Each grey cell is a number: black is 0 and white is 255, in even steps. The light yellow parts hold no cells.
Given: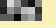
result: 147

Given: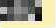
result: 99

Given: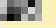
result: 59

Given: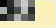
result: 32

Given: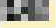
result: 119

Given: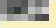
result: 83

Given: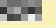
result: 142

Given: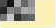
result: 132

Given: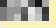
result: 150
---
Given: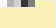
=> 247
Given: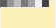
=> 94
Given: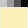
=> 200
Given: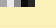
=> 167
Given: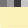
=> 117
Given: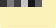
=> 52
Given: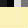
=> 29
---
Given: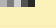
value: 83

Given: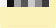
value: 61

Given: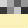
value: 56

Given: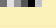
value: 84

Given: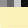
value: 102

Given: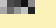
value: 33

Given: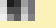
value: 53

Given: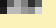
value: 32
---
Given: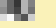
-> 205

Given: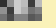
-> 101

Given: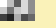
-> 105

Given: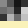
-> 193

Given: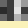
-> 130

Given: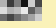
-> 205

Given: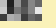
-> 87
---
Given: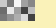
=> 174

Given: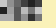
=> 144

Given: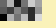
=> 190

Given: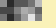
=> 156

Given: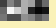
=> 130

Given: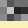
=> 73

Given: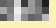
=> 99

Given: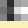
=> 44

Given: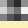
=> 85

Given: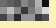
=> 147
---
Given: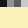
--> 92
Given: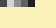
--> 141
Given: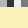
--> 239
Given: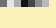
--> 172
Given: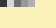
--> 111
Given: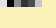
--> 142
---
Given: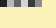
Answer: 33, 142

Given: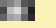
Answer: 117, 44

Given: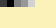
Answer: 60, 210

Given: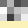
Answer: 114, 237

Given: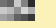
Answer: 114, 56

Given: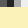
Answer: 91, 239
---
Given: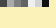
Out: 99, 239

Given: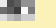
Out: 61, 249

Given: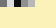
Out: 15, 223

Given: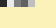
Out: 126, 235

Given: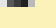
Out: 60, 229

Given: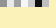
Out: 247, 247

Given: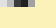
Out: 60, 225

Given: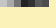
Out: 35, 197
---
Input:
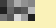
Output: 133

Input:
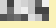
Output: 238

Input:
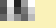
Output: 254

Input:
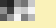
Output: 201

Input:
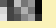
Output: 6

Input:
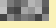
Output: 97

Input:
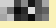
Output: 165

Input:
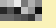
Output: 135

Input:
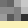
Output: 200
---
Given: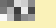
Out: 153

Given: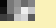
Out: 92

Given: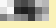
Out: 196

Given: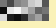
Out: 86

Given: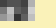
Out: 191

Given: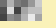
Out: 165

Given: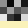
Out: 216

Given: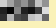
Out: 103

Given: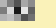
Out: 113

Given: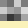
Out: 165
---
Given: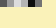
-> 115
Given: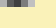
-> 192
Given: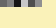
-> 144
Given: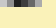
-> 171
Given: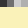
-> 176
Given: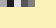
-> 128
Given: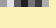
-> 174
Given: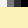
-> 1
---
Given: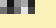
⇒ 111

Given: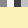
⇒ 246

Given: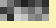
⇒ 139

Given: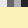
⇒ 104

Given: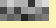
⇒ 81

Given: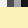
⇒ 80

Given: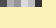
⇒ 218
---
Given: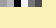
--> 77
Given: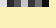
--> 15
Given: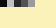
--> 155
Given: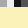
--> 83
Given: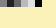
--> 5
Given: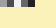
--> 34
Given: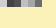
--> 109
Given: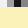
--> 132
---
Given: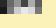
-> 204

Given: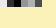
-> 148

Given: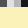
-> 81

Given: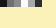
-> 139

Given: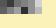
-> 158

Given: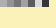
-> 161

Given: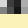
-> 158

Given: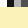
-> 80
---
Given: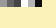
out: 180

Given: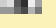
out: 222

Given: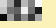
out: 239

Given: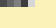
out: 127

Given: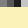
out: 127

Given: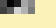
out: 178

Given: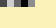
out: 141

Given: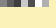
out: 201

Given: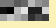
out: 211

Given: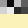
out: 211
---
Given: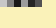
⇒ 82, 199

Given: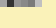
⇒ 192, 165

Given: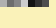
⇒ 78, 176

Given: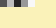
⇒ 248, 83

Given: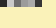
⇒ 54, 40

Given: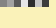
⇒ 60, 131

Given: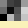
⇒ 155, 0

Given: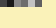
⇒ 96, 68
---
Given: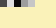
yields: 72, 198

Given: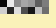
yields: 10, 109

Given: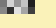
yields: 120, 63

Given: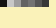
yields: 18, 56

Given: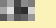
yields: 126, 152

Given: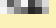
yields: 232, 173

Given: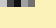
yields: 201, 114

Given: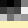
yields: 13, 153
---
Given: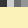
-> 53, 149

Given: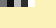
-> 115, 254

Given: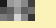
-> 27, 53

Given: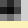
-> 80, 208

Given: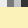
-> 237, 52

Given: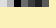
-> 222, 91

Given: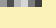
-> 153, 63

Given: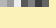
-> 182, 100
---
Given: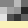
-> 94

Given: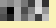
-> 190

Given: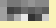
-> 202

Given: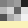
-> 241

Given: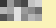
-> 166

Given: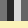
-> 100
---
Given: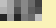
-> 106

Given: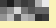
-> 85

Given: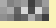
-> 143

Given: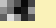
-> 80

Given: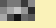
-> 120

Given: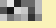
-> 36
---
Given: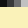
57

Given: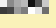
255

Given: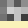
76

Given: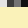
60

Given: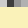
61

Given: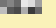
173

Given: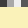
168

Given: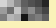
110

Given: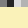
37

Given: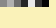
233
